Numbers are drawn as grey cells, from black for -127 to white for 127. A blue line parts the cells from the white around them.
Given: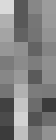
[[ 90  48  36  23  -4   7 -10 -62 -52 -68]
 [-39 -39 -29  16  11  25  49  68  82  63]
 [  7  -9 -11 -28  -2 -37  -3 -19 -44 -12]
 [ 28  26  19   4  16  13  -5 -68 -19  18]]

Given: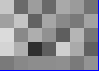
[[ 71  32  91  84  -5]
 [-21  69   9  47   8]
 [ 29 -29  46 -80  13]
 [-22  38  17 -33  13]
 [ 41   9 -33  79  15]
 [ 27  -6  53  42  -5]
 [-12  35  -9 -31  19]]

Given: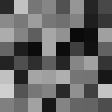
[[ -86   10   44  -25  -92   65   79    0]
 [  65   -6    4  -97  -48  -96  -43  -17]
 [  -9   29  -33 -116  -81   37   -8   34]
 [   6   -8   39   40  -33   31    2 -103]
 [ -46  -15   18 -115  -90   47  -86    4]
 [  22    3 -117  -64    6  -10   16  -26]
 [ -90  -97 -113 -110   33  -11  -63  -27]
 [ -55  -73   32  -29  -75 -104   68  -50]]

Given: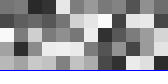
[[-10 -54 121  34  56]
 [ -4 -33  -3 -82  35]
 [-86 -23  79  11  73]
 [-76 -40  -4 108  66]
 [103 -10  15 111   1]
 [ -2  82  -8 106  66]
 [ 25 101 108  -3  44]
 [ -6 122 -78 -43 -54]
 [  3 -60 -39  18 -78]
 [-44 101  -3 -57 107]
 [ 16 105  28  27  95]
 [-18 -56  85  99 -83]]

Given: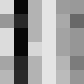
[[  92   23   92   92   37   55]
 [-120  -87 -120 -120  -89  -86]
 [  51   51   51   87   51   51]
 [ 100  100  100  100  100  100]
 [  28   41   35   35   53   59]
 [  25  -23   22   22   -3   22]]

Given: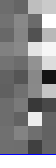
[[ -18  -13  -23    1  -12  -29  -31  -18  -18  -15  -16]
 [ -26    8    5    9  -19  -42  -15   -5  -29    3  -17]
 [  62  -20  -46  100   18    8    9  -71  109  -16  -63]
 [  74  127   56  118   92 -107   70  -55  -28  -29  -27]]
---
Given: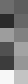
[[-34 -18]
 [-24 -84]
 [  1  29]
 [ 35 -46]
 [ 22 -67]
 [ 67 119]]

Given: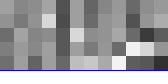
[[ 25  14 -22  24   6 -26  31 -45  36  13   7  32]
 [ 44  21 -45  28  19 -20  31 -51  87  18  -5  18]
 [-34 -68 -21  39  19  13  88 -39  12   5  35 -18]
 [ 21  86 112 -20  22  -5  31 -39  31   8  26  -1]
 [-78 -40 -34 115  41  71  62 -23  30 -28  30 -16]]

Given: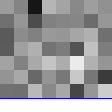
[[  17   30    9   36   53 -105    4   28]
 [  23  -19    6    5    1  -51   22  -15]
 [ -15   48   38   22   25    1   12  -37]
 [  -2   65  -44   -3  -12   48   32  -36]
 [  21   49  107   44   68   41    2   35]
 [ -68   -8   72   -7   20  -23   40   20]
 [  76   22  -57   39    9   57  -15  -14]]

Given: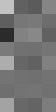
[[  5 -36 -30  66]
 [-18  -6  -8 -32]
 [-30   8   2 -84]
 [-10 -15 -14  -5]
 [  1 -30 -25  45]
 [-12 -15 -14 -11]
 [-14 -11 -12 -16]
 [ -2 -27 -23  35]]

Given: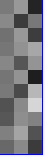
[[-91  24  -5]
 [ -7 -68   9]
 [-66  24 -14]
 [ 39  18  -9]
 [ 20 -41   7]
 [-97  19 -10]
 [ 55 -53  -6]
 [ 86  10 -45]
 [  2  14 -40]
 [-45  36   0]
 [-68   9 -23]]

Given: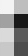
[[  62  115]
 [-103   33]
 [ -36   90]
 [ -49   72]]

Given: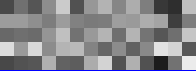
[[ 63 -81 -71  -1  45   6  51  23 -46  75  13 -42 -15 -54]
 [ -2 -65  36  45  26  30  -3  -5   1  28  -2  15  28  28]
 [ 70 -16 -41 -11  52 -16  52  25 -13  64  21 -20 -16 -23]
 [-40  84  98   9 -30  12 -25   3  57  52  12  89  26  92]
 [107 -13 -99 -46  48 -45  83  44 -34 -29  48 -41 -45 -55]]
